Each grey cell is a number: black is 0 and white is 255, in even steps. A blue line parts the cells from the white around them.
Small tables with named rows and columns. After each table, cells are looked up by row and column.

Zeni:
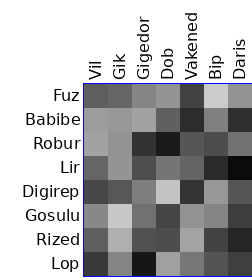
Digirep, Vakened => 51
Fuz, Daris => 146
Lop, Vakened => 119
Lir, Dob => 117
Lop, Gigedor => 22
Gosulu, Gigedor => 113
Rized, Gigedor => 81

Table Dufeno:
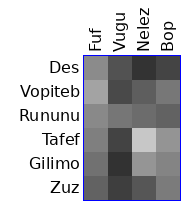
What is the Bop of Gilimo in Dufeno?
132
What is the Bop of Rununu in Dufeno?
98
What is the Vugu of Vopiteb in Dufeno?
73
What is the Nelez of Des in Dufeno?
51
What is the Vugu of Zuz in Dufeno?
62
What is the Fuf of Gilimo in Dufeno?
113
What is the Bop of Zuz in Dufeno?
123
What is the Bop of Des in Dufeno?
68
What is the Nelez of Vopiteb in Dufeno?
94
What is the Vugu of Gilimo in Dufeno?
50
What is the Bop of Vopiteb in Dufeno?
119
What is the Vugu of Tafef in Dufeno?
67
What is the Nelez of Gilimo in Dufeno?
149
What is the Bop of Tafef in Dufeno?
148
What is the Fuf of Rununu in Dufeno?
137
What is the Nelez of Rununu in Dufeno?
108
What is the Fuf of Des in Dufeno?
139

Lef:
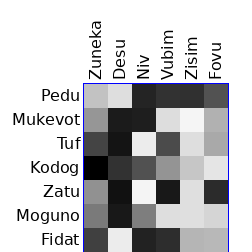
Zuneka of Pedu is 194
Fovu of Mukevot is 177
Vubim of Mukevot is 221
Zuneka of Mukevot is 150
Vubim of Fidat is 45
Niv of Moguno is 126
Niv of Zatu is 244
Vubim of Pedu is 50
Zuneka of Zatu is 145
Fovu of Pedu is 82
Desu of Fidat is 236
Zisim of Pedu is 48
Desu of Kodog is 50
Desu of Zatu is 17
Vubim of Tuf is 75

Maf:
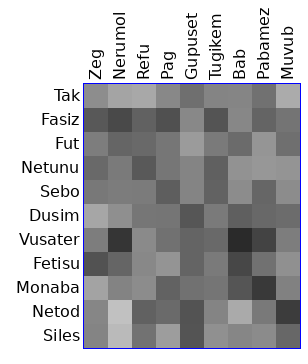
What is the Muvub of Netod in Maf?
60
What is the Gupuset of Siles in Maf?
84
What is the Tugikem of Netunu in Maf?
96
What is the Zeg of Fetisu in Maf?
82
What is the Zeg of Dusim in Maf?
166
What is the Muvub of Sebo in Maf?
140
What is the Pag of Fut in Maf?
118
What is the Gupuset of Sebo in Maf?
132
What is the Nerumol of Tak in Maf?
164
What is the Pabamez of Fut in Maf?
149
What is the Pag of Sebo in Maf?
94
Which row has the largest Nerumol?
Netod

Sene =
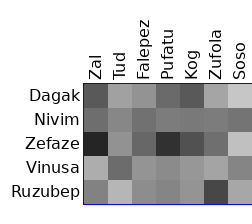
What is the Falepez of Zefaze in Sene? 103
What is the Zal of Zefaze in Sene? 37
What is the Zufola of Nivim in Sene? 124
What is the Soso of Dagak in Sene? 198
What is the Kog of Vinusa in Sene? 151
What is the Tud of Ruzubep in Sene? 182
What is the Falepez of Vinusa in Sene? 148
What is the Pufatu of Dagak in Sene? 106
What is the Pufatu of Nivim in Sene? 124
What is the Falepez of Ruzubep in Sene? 141

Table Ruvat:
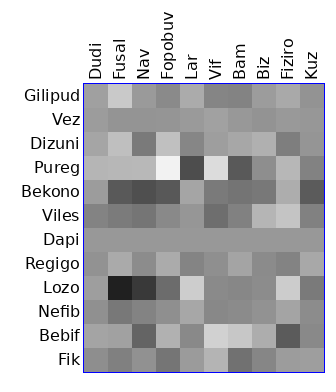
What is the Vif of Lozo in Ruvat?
138
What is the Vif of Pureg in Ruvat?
220
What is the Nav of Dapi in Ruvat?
152
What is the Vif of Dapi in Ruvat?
152
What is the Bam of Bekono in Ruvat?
116
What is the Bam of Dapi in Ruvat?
152
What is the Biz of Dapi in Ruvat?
152
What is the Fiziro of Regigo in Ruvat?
131
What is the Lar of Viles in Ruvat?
150
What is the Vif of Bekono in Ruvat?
122
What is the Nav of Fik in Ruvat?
145
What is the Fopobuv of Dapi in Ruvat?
152
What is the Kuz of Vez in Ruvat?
151
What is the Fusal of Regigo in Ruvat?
170
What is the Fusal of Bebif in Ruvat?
161
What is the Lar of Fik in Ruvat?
155
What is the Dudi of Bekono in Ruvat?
156
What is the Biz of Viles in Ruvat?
181
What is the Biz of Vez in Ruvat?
147
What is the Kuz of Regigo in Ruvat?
168
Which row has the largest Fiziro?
Lozo

